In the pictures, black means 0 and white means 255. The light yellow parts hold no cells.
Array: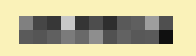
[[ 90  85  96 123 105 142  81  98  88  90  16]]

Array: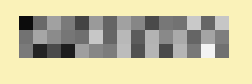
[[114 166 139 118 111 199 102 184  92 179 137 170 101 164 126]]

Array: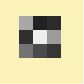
[[ 47 238 156]]

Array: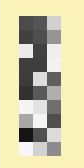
[[ 65  78 149]
 [ 63  62 242]
 [ 50  89 174]
 [167 244  79]
 [247 209 140]]

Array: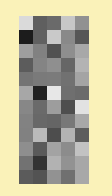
[[ 28  97 201 137  86]
 [ 92 132 143 102 179]
 [167  34 231 111 107]
 [130 104 101 120 168]
 [142  90 163 140 194]
 [ 91  83 146 112 168]]

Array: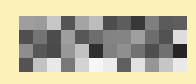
[[ 79 116  76 158  87 109 131 132 159 109  82 221]
 [ 83 194 232 120 211 246 235  95 225 150 198 233]]

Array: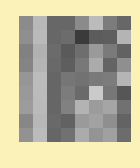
[[143 186 103 108  59  92  94 180]
 [132 180 105  94 120 171 100 143]
 [153 187 102 124 106 202 119  86]
 [135 183 105  98 154 162 143  99]]

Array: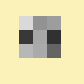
[[ 56 167  49]]
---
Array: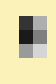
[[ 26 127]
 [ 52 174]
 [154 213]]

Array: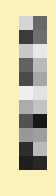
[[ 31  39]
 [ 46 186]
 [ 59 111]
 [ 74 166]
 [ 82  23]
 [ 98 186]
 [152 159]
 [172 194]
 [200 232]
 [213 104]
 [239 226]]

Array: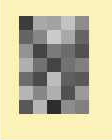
[[ 60 168 162 194 141]
 [ 88 182  45 141 128]
 [101 135 202 168 101]
 [108  74 188  95  88]
 [147  68 122 108  81]
 [175 114  68 114 128]
 [182 135 175  81 154]]

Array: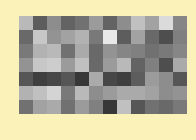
[[ 86  63  71  86  55 170  71  63  93 155 141  86]
 [105 199 147 162 178 121 233  93 162 105  78 128]
 [113 162 170 113 155 128  55 192  86 113 105 121]
 [121 178 185 113 170 105 147 134 128 113 121 134]
 [147 199 205 155 192 105 155 185  99 128  78 170]
 [178 192 212 121 185 141 155 170 170 162 141 147]
 [185  93 141  99 113 155  99 141 192 162 219 134]]

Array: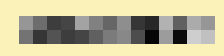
[[115  54  83  61  69  96 123 136  77   6 156  12 206 192]
 [150 109  61  69 163 129 102 142  54  39 178  96 171 150]]

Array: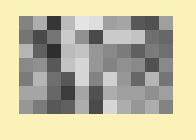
[[117  74 117 202 144  74 202 202 195 111 103]
 [123 181 111  88 214 131 208 151 103 181 117]
 [131 173  54 187 229 222 159 165  88  81 159]
 [137 144  88 195 214 151 131 144 137  81 137]
 [151 123  88  96 173  74 214 173 151 173 131]
 [165 165 103  60 165  81 173 159 159 144 159]
 [181  96  46 187 195 151 137 123  96 123 111]]

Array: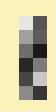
[[ 39 124]
 [ 69 200]
 [109  26]
 [138  53]
 [159  93]
 [229  85]]

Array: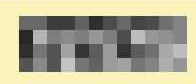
[[ 40 180 126 138 126 150 126  76 188 150 144 132]
 [ 47 118  84 162  53  92 156  53  92 112 168 188]
 [ 84 138  84 195 118  98 156 162 118 132 174 150]
 [104 104  61  61  98  47  76 104  68  76 112 132]]
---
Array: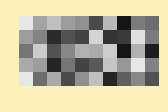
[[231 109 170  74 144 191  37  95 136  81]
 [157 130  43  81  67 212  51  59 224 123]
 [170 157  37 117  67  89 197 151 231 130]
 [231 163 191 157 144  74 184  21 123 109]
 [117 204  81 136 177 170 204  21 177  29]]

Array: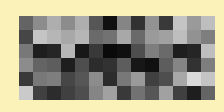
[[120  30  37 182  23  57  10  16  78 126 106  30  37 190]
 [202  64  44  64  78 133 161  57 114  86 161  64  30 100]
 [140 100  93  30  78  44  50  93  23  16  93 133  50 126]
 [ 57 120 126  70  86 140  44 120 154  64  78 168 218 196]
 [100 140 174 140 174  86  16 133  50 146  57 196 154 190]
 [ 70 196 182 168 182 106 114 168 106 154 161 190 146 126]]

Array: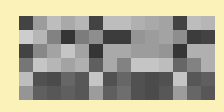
[[189  81  75 102  87 197  81 102  81  75  81 197  87  95]
 [149  95  87  95  87 156  95 110  81  75  87 156 102  87]
 [ 67 136 163 197 163  53 169 169 156 156 149  53 176 176]
 [ 67 156 189 169 182  67 189 189 176 169 163  67 189 182]
 [205 182 130  53 124 142  60  60 149 156 163 142  60  67]
 [118 197 182 163 176  95 169 130 197 197 189 102 130 176]]

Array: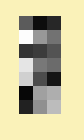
[[ 91  13  39]
 [ 52  60  83]
 [208  76  20]
 [229 120 107]
 [ 33 144 188]
 [253 152 114]
 [  7 160 174]]

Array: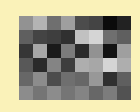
[[ 88  42 132  62 174 167 213 174]
 [ 95  68  62  48 193 213 111  95]
 [140 117 140 117 132 103 124  82]
 [103 140  76 111 103 152  48  95]
 [ 54 167  26 124  42 146  19 159]
 [146 180 111 159  76  68  11  34]]

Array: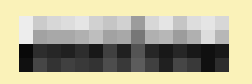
[[  9  45  38  32  45  24  64  32  84  38  24  38  24  16  24]
 [ 16  70  51  64  57  51  77  57  92  64  32  70  57  16  45]
 [237 162 168 168 176 190 162 168 119 176 183 156 176 221 183]
 [237 203 215 221 229 209 197 209 156 215 229 197 221 229 215]]

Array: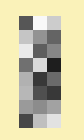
[[177  56 106]
 [183  79  56]
 [234  94 134]
 [154 140 162]
 [197 147 100]
 [ 71 191 226]
 [112 218  30]
 [ 86 248 204]]

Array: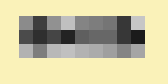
[[ 75  47  69  35  95 103 103  55  27]
 [139  62 145 192 132 125 117  55 198]
 [178 125 184 192 178 171 159 132 165]]

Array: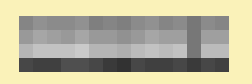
[[ 71  64  64  79  79  71  58  50  71  64  64  71  58  71  64]
 [133 145 139 139 145 127 133 127 139 145 133 139 119 139 133]
 [153 166 159 153 166 153 153 145 153 166 159 159 119 159 159]
 [181 194 194 194 202 181 181 174 187 194 187 194 119 187 187]]
